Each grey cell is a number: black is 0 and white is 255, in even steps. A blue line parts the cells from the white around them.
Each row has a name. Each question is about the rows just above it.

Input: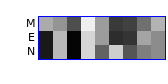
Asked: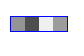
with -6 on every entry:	[142  72 233 150]
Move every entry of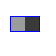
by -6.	[150  52]

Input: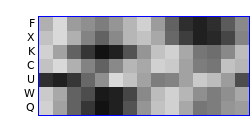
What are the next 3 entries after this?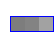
[202 188 156]
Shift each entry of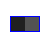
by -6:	[26 77]
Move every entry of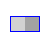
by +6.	[215 168]

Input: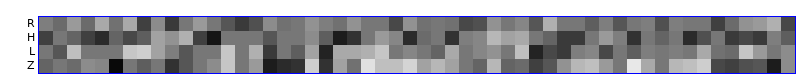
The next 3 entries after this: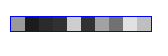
[191 212 162]
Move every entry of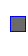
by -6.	[101]
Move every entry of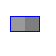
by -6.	[148 120]
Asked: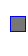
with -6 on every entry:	[113]

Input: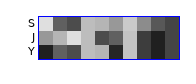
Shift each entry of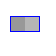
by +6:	[158 187]
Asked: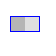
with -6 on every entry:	[175 217]
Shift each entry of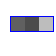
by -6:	[ 90  70 183]
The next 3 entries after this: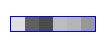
[202 140  88]
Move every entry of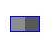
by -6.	[134  82]

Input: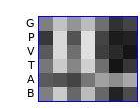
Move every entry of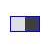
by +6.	[229  68]
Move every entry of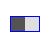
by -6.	[ 77 217]
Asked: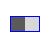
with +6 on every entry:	[ 96 222]

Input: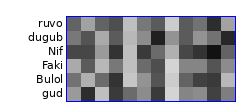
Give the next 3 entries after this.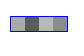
[ 32 147  91]
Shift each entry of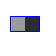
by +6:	[160  51]
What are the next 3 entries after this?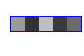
[176  71  51]
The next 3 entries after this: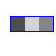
[133  84 140]

